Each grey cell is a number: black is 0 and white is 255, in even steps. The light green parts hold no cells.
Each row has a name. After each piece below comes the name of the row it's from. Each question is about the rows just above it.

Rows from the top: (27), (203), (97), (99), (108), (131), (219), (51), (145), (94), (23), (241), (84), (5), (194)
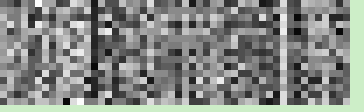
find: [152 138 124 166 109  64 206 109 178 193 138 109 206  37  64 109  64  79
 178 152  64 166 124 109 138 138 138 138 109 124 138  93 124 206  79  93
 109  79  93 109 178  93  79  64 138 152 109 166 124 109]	(131)
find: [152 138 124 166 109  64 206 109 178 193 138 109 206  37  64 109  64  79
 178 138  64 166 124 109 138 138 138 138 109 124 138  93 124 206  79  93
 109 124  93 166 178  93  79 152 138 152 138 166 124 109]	(203)
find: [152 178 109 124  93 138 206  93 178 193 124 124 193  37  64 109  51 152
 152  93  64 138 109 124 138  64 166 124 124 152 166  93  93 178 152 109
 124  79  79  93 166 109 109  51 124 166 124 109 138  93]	(84)
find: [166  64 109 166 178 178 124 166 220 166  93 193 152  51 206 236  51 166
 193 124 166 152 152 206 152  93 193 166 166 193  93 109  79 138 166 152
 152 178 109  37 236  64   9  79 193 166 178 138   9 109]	(108)
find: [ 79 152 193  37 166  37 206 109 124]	(5)
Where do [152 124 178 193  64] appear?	(23)

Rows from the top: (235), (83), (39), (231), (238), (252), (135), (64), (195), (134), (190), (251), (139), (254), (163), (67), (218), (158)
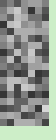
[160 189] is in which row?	(195)
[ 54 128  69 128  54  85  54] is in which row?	(254)
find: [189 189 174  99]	(251)
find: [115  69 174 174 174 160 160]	(238)

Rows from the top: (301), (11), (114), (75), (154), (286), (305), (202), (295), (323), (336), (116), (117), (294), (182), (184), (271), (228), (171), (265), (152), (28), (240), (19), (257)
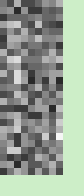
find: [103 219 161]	(116)
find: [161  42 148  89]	(19)
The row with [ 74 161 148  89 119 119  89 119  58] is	(305)

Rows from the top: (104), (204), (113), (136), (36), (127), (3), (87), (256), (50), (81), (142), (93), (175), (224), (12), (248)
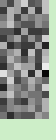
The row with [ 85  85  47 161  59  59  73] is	(36)
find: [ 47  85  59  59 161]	(3)
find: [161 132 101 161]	(93)
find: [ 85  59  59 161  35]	(3)
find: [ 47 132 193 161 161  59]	(50)
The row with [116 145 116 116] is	(175)

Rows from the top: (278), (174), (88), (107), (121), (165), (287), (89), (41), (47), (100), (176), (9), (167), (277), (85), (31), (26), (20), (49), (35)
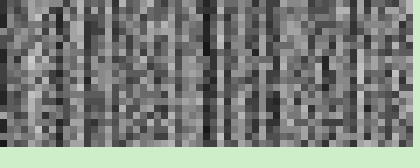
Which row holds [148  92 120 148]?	(167)
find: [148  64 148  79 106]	(89)
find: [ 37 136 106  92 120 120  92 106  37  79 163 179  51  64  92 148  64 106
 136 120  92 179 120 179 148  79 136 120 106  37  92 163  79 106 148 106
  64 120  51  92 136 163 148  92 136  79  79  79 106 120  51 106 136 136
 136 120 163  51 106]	(107)
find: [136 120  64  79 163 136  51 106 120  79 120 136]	(176)
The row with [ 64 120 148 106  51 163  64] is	(20)
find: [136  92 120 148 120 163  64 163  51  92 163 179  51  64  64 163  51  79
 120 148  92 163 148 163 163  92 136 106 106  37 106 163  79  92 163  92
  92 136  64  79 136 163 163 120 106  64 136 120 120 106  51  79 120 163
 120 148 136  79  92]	(121)
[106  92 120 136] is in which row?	(165)

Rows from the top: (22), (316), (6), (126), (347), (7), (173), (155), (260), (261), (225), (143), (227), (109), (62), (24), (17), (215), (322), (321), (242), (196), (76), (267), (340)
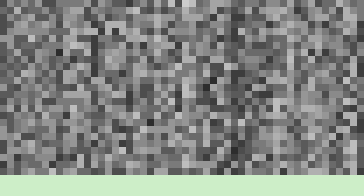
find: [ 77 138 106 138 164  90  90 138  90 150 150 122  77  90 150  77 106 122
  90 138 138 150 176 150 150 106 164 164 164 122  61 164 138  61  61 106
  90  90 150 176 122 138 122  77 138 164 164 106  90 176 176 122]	(6)
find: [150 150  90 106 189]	(322)

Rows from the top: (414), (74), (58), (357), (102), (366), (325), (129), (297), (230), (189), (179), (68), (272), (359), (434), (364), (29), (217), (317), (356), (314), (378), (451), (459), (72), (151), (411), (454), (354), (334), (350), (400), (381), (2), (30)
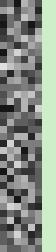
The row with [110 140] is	(364)
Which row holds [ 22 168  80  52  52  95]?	(459)
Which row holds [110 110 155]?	(350)
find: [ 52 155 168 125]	(179)
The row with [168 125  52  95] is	(179)

